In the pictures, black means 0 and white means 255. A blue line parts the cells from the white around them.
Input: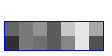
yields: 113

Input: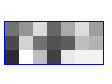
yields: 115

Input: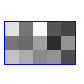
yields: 159

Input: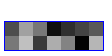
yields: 58

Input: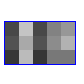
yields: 82

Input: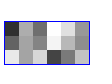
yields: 132
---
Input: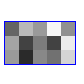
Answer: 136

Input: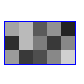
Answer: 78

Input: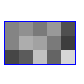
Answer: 193

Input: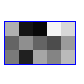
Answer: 166

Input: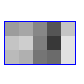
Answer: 117

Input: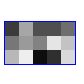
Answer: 14

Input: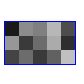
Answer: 58
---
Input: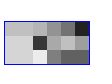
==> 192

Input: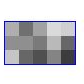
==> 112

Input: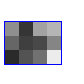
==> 53

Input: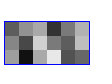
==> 146

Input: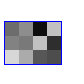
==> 141

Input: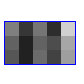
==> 54
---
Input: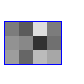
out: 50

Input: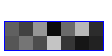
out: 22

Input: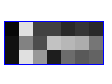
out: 173

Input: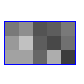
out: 72

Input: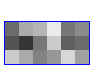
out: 95

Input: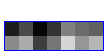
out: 150

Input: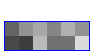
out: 113

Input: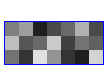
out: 115

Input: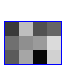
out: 155
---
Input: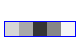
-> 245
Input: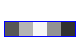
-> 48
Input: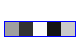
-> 201
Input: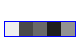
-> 146
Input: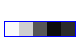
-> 43
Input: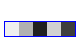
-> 62
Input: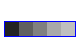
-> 191
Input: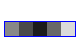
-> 218
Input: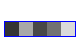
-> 218
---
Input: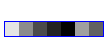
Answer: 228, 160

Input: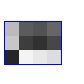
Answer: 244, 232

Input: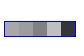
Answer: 191, 168

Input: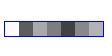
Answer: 251, 179

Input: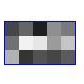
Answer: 242, 230

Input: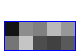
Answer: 197, 186

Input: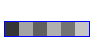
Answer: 197, 176
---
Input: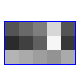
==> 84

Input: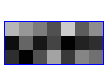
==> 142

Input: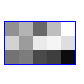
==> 254

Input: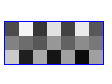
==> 88

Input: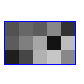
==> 50

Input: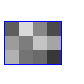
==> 75

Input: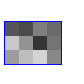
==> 107

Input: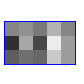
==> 134
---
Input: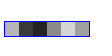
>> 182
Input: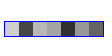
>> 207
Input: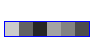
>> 203
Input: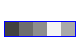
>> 65
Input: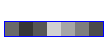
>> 105
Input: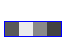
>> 89
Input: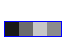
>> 25
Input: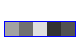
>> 162
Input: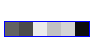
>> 98
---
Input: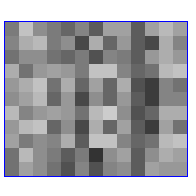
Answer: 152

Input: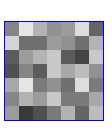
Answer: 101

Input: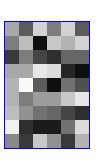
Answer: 57

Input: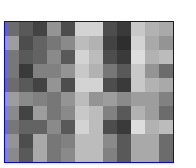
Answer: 169

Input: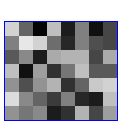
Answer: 70

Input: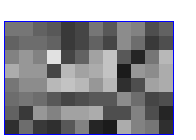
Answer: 118

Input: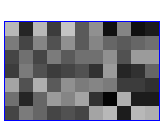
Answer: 184

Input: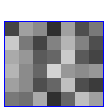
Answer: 191
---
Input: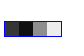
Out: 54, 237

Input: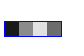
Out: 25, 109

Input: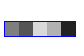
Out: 127, 34

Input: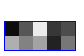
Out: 13, 119

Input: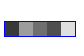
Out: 57, 223

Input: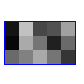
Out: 20, 53

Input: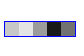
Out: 199, 114

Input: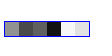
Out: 146, 226

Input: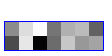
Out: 140, 164

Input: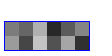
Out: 124, 49
